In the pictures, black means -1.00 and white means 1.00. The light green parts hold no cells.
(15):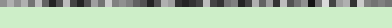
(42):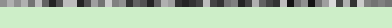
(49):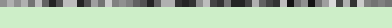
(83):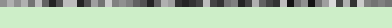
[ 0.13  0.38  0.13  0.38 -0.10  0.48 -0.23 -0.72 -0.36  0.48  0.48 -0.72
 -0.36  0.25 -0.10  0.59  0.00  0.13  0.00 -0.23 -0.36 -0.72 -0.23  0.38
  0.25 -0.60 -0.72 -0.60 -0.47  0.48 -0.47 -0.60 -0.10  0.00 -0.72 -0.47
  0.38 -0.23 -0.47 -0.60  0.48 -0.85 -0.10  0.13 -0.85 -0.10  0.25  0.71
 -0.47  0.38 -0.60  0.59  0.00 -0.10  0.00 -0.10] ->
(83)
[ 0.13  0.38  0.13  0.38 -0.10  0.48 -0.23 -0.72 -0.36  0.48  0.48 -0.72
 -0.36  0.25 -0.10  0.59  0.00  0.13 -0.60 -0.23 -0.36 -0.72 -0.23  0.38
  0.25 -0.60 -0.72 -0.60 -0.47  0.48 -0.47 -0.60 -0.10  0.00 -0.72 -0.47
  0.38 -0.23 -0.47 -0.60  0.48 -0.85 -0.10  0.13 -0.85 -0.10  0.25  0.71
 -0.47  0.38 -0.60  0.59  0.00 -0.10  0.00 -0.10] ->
(42)

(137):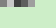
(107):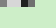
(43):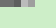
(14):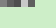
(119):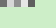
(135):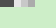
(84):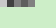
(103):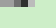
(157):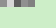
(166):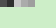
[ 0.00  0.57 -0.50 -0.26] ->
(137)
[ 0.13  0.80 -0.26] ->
(119)
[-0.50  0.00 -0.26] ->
(84)
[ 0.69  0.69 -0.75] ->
(107)
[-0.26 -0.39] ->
(14)
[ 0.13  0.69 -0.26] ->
(157)

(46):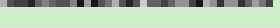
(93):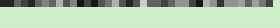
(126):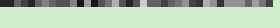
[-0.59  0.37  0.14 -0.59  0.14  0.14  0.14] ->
(126)
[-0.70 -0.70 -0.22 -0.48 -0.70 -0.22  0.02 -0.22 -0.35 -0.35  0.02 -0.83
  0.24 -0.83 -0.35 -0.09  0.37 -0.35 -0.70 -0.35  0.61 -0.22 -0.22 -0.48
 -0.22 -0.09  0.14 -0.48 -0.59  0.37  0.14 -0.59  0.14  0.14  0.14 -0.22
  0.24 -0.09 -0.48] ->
(126)
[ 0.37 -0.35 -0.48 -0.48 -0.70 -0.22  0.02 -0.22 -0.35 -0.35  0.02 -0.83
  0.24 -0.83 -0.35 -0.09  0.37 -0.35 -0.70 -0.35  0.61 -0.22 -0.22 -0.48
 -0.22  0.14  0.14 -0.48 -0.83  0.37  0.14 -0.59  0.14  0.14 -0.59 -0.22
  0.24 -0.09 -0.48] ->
(46)
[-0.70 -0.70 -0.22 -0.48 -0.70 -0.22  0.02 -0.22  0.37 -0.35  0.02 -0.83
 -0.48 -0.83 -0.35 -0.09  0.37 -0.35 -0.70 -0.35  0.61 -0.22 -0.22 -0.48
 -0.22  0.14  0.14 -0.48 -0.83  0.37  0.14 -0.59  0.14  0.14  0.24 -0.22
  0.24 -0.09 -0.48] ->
(93)

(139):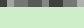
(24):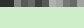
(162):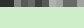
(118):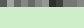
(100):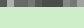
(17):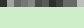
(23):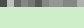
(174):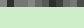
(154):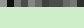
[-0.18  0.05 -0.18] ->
(118)
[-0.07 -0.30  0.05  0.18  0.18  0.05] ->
(23)

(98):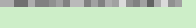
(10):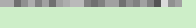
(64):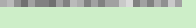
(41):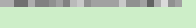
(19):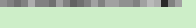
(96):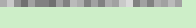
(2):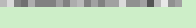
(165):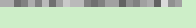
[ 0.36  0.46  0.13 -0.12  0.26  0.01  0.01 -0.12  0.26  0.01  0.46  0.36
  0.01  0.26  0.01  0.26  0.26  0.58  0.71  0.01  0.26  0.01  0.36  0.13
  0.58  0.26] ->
(64)

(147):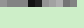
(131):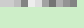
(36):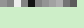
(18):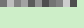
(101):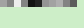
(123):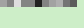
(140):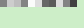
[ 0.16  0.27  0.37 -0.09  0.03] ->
(147)
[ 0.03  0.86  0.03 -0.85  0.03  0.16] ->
(36)
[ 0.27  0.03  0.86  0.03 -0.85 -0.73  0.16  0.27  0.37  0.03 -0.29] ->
(101)
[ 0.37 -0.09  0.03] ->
(147)

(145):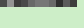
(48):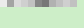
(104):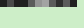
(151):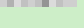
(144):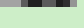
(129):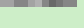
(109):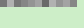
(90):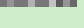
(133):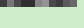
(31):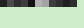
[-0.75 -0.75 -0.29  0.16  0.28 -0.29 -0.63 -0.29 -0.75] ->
(104)
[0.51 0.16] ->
(151)

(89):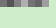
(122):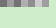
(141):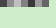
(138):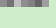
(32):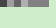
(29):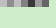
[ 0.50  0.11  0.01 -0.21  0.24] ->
(138)
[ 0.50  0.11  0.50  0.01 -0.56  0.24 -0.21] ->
(29)
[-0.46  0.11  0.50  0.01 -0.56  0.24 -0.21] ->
(141)

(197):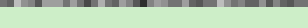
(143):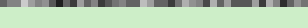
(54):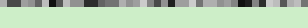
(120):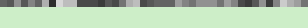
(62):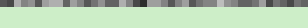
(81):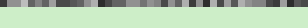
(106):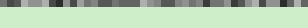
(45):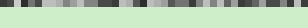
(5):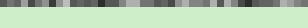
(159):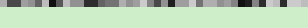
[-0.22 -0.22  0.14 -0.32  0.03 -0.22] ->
(197)
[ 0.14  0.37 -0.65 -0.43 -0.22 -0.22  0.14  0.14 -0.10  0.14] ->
(81)
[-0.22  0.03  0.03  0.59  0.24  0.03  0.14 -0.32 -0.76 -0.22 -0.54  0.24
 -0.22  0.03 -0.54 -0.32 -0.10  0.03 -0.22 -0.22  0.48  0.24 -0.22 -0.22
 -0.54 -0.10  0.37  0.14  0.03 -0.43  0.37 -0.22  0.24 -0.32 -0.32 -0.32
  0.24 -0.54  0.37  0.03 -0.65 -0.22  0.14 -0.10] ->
(143)
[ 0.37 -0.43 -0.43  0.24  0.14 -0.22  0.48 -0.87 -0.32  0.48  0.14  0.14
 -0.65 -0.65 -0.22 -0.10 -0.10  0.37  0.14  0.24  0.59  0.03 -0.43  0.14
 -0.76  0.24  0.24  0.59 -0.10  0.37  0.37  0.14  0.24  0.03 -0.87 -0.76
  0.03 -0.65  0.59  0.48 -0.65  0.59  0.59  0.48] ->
(159)

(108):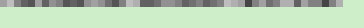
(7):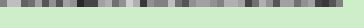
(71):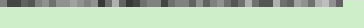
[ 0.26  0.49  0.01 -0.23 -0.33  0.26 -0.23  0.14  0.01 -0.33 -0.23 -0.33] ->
(108)
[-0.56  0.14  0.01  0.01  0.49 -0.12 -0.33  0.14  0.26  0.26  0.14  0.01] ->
(7)

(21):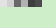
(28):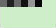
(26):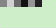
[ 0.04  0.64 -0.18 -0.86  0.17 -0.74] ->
(26)
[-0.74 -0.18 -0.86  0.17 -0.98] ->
(28)
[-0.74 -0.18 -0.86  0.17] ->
(28)

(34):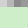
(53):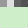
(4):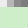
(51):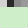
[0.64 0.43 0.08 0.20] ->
(34)
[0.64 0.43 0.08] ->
(34)

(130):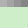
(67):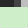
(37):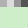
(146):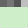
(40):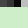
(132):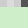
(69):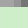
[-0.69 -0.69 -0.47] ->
(67)
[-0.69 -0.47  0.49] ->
(67)
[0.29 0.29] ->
(69)

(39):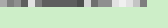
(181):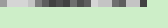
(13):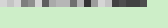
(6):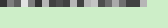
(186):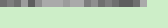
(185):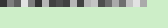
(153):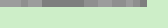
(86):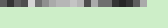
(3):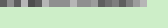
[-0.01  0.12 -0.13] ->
(186)
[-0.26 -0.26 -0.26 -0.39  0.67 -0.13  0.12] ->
(39)
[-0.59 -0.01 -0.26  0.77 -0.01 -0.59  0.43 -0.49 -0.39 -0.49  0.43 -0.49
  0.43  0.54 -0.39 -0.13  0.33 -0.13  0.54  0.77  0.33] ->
(185)
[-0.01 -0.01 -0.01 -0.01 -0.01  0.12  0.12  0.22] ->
(153)
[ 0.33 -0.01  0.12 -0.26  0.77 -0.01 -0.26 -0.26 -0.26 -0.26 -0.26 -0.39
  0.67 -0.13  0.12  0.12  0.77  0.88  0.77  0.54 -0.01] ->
(39)
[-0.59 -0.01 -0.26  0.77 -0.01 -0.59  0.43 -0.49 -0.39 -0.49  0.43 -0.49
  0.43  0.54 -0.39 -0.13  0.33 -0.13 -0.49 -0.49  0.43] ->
(6)

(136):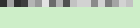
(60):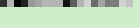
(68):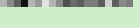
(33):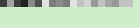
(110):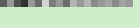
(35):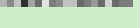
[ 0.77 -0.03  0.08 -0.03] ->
(33)
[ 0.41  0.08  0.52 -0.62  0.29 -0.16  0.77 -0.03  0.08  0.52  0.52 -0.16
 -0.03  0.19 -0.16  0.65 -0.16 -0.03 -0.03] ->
(35)
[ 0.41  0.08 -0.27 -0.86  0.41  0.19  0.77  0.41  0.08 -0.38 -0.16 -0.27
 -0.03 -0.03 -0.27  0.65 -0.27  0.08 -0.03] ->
(68)

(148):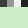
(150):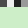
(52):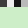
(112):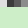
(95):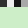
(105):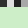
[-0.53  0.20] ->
(148)
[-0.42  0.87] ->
(150)
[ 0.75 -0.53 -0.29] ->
(112)
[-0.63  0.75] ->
(105)
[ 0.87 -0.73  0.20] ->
(150)
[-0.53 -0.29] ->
(112)

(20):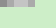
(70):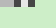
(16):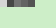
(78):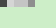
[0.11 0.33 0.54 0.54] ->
(20)
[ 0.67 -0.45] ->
(16)

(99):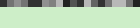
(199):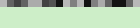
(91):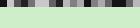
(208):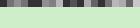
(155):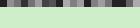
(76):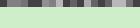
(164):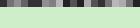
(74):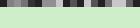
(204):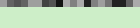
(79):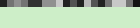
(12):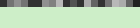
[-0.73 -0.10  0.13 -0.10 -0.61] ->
(79)
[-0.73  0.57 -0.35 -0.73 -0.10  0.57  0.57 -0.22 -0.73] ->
(74)
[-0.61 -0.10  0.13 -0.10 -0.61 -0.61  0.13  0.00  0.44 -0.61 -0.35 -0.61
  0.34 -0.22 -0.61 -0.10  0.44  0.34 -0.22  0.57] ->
(208)
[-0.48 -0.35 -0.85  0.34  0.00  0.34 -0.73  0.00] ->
(204)
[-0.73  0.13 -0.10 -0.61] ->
(155)
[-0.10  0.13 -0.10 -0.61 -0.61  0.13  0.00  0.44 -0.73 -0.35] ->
(99)

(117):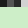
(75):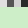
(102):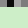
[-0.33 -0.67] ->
(117)
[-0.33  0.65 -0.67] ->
(75)

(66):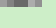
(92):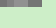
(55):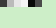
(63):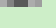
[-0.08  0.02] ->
(92)
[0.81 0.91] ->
(55)
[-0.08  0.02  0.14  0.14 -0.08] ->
(92)

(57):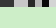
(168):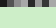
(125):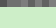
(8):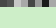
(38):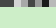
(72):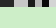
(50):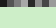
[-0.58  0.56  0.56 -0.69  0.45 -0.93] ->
(57)
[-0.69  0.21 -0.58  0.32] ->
(168)

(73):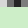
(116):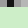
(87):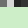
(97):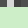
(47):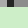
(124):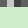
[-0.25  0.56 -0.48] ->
(124)
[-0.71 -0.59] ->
(87)
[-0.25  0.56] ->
(124)
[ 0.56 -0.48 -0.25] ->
(124)
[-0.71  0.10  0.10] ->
(47)
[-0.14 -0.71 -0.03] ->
(73)
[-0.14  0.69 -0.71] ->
(87)

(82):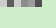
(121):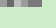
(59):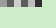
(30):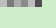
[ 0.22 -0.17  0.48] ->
(121)
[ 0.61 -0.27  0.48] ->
(59)
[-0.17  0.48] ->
(121)
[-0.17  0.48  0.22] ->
(121)
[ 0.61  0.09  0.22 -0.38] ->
(82)
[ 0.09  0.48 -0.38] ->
(30)

